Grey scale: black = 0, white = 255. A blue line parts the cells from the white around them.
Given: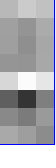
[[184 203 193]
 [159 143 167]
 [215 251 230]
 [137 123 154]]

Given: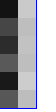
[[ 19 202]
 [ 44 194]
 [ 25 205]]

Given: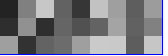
[[ 35 128 199  98  54 194 159  94 156]
 [159  50  99 108 159 202 201  93 198]]

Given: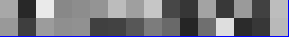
[[168  40 234 136 141 148 188 159 198  71  54 163  56 154  65 189]]

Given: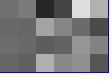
[[112 123  39  68 222 177]
 [108 105  93  99 150 130]]

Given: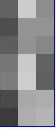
[[ 98 204 141]
 [ 93 146 135]
 [124 205  96]
 [ 59 173 180]]
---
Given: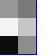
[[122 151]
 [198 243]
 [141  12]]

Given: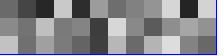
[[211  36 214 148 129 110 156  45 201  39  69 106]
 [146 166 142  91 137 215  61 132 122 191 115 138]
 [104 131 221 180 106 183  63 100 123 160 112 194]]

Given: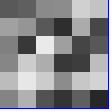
[[195 208 140 138  95  89]
 [ 71 171  46  88 149 161]
 [ 88  69 159 234  56 128]
 [189  61  56 173 204 134]
 [211 199 140 204 231 188]
 [ 39  95  52  82 177 132]]

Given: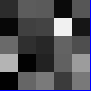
[[ 86  10  90  92  44]
 [ 22 241  67  64   7]
 [ 78  99  39  47 106]
 [156  97  34   2 180]
 [121  59 122 102   1]]

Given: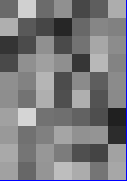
[[173  94  71 144 107 208 106]
 [129 134 104  38  70  89 175]
 [140 167 115  74 144  75  52]
 [131 184  54 143 160 144  73]
 [139  94 139  76 181 130 143]
 [138  83 175  79 175 115 142]
 [ 32  78  98 111 114 213 161]
 [ 44 148 145 165 128 113 153]
 [162  68  79 124 151 117 169]
 [167 117 172 190 149 103 161]]

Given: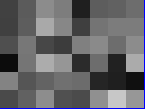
[[109  97  93  31 125 140  91  65]
 [124 124 116  63 135 169  93  64]
 [140 109 138 128  60  71 119  79]
 [171  33 109  43 150 172 117  12]
 [ 16  31  37 108 112  99  85 131]
 [151 199 144  75  80 141  97  74]]
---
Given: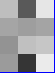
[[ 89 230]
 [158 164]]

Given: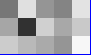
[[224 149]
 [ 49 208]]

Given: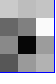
[[189 196]
 [128 250]]

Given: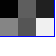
[[ 94  32]
 [ 85 240]]

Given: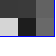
[[ 58  98]
 [ 29 105]]

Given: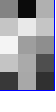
[[ 11 176]
 [233 197]]

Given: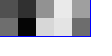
[[ 48 146]
 [  5 215]]

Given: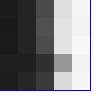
[[36 74]
 [35 80]]
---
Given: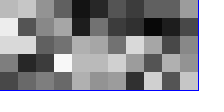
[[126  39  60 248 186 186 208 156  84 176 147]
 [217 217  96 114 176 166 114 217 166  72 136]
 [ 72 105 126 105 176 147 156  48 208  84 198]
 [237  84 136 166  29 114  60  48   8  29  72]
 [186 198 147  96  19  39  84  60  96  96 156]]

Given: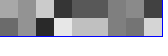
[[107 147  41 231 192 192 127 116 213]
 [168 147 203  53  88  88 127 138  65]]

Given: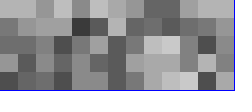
[[ 78 101 110  78 138 138  90 120 169 190 201  78 169]
 [110 110 129  78 120 160  90 120 190 201 129  78 138]
 [150  90 138 101 138 101  90 160 169 169 129 180 129]
 [180 180 150 190 138 190 169 150 101 101 160 180 180]
 [120 150 160 160  58  90 180 101 110  90 110 120 150]]

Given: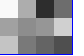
[[249 173  45 109]
 [196 121 100  79]
 [161 141 150 208]]

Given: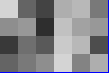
[[142 152  46 193 162 152]
 [212 100  67 174 184 121]
 [ 57 111  89 202 184  77]
 [100 121 142 212 131 174]]

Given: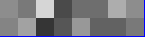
[[132 162  53  86 152  98  98 121]
 [141 121 214  74 110 110 173 141]]
